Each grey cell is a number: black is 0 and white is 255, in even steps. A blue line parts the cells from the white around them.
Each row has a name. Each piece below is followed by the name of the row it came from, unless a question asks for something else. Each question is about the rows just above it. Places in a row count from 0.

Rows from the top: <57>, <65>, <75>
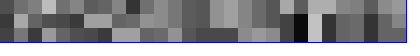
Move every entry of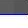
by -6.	[86 80]
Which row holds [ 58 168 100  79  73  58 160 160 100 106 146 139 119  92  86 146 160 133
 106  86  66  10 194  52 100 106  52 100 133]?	<65>
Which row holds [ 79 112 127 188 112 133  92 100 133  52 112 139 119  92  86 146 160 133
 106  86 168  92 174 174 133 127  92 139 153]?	<57>
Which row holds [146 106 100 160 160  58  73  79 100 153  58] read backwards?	<75>

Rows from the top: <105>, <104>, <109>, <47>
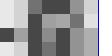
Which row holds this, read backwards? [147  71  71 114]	<105>
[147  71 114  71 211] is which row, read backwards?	<47>
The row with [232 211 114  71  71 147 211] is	<105>
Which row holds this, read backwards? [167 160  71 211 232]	<104>
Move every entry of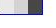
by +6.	[238 217  77]
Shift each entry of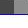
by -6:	[ 65 134]

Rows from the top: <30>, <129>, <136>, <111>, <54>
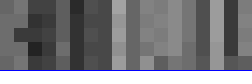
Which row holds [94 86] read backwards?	<54>
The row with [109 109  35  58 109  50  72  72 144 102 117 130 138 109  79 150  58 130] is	<111>
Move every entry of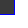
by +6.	[64]

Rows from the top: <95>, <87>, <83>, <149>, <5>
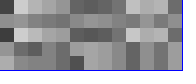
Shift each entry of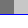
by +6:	[121 205]
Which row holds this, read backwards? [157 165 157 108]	<149>
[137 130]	<5>
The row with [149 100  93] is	<95>
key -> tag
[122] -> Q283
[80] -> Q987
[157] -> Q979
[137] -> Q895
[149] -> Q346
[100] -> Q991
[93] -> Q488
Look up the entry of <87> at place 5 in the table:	Q895

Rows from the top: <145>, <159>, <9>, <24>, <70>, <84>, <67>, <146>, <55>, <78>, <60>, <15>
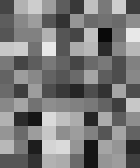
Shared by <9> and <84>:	[85]
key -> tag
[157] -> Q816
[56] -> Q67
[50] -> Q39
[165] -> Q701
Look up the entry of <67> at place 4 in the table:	Q67

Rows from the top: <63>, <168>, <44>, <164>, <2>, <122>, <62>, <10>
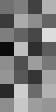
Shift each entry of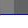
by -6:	[120  93]
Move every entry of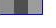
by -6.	[135  73 151]
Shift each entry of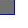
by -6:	[107]
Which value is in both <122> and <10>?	[149]

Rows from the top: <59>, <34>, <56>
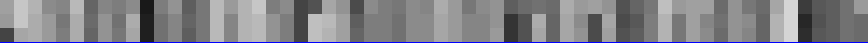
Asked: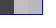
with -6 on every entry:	[ 62 185 179]
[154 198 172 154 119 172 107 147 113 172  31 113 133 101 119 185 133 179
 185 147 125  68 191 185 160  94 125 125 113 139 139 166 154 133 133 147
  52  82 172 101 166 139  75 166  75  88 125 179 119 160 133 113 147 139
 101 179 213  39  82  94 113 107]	<34>
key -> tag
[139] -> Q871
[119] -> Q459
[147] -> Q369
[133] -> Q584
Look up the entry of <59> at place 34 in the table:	Q871

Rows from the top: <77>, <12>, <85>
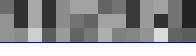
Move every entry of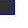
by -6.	[43]
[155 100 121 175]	<85>
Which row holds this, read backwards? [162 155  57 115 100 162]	<77>
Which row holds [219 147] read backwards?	<85>
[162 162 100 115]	<77>
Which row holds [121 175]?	<85>
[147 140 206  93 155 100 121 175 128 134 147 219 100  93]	<85>

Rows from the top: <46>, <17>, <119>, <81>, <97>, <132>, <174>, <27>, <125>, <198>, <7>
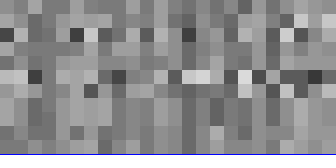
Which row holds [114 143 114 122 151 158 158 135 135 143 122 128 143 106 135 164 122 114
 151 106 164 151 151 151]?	<97>
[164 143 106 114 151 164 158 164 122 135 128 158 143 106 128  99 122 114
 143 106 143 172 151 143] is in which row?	<125>
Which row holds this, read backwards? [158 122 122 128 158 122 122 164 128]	<46>
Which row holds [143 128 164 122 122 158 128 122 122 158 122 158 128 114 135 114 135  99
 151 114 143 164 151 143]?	<46>

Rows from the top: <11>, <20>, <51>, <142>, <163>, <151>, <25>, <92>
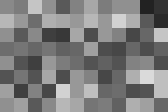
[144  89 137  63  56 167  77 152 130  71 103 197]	<51>
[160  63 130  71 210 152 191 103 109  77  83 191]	<25>
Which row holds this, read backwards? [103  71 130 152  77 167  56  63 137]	<51>
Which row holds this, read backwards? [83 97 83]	<163>
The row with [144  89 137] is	<51>
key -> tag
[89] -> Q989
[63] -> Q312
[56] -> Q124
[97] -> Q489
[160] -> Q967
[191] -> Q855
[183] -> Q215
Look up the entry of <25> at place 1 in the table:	Q312
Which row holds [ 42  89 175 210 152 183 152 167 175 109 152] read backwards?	<20>

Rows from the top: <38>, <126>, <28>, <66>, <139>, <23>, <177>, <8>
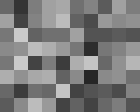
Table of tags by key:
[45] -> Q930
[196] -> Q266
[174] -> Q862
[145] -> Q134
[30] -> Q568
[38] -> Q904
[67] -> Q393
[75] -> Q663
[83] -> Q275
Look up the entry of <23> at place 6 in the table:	Q904
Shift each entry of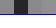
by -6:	[132  32 132 139]
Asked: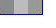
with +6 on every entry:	[144 194 159]

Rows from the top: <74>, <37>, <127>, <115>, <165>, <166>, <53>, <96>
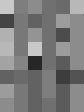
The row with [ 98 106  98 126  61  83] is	<166>
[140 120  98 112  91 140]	<96>
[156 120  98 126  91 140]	<53>
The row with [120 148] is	<127>

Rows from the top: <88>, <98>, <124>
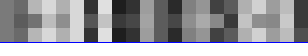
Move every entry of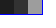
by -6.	[ 24  44 151]
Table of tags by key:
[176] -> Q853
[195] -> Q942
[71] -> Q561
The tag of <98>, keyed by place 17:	Q942
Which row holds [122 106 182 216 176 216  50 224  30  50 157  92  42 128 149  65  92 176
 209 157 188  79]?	<124>
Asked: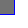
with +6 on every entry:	[120]
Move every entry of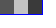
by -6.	[ 79 189  52]

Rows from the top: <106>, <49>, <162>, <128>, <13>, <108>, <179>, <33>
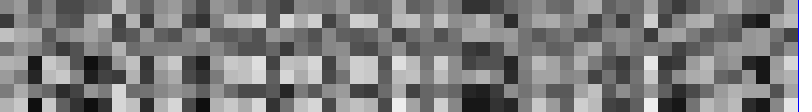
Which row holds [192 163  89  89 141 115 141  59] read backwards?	<179>
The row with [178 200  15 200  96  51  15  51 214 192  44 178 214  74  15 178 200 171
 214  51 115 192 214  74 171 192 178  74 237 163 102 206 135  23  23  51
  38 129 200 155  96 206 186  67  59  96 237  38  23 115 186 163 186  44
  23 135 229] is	<33>
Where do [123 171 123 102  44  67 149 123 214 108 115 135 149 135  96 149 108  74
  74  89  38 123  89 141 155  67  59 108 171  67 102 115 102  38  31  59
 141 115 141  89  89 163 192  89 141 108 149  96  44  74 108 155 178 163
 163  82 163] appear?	<179>
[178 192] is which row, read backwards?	<33>
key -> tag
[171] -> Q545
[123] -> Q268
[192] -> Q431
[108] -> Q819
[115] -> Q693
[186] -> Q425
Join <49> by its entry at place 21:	Q545
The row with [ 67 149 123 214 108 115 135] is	<179>
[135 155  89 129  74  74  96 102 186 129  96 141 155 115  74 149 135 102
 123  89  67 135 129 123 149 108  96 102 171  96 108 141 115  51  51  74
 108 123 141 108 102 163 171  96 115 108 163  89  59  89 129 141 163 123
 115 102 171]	<106>

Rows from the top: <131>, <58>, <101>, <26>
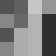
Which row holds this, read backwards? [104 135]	<58>
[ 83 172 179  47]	<101>

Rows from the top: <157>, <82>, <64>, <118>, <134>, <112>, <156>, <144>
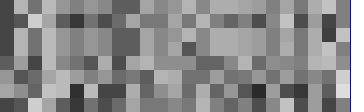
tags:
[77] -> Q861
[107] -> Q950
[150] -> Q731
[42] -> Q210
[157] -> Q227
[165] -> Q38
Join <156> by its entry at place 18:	Q210
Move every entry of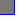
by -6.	[114]
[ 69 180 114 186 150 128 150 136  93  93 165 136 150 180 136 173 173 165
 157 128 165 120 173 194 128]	<157>
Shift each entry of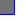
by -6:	[108]
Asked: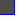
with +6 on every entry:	[83]

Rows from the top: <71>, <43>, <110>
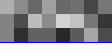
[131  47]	<110>
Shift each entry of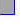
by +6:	[172]

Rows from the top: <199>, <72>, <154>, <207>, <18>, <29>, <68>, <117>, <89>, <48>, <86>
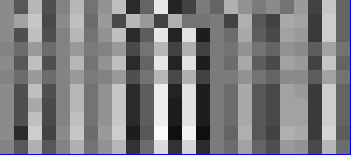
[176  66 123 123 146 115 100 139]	<29>
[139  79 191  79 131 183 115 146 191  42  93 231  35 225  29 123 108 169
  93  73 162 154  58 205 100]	<154>
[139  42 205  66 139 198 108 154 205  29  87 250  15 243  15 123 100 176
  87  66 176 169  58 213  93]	<48>
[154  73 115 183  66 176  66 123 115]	<207>

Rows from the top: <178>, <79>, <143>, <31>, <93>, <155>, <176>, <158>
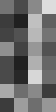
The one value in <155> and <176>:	[110]
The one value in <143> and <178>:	[116]
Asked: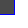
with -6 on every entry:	[68]
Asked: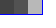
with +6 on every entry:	[ 73  88 190]
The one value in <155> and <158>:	[110]
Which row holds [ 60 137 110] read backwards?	<176>

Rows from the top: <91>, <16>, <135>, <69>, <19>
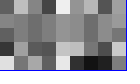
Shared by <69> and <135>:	[118]
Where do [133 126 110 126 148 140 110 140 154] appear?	<16>

